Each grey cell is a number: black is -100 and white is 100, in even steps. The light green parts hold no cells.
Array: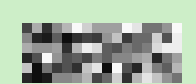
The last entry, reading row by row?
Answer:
-10
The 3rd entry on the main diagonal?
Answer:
16
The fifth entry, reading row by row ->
43
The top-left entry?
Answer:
-46
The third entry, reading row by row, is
-62
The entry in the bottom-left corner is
-70
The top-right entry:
95
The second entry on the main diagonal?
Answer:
-70
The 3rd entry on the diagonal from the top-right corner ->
71
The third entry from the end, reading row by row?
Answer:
53
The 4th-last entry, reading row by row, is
79
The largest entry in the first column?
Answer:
53
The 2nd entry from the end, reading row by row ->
16
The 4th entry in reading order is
6

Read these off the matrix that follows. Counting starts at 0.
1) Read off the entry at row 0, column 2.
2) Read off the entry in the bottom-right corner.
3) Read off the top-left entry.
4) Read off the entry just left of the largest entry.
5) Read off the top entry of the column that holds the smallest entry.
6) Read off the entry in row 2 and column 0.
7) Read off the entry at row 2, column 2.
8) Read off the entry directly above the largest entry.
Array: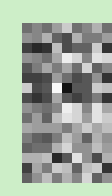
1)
-13
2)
14
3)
-13
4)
-32
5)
59
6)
-50
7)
-60
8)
23
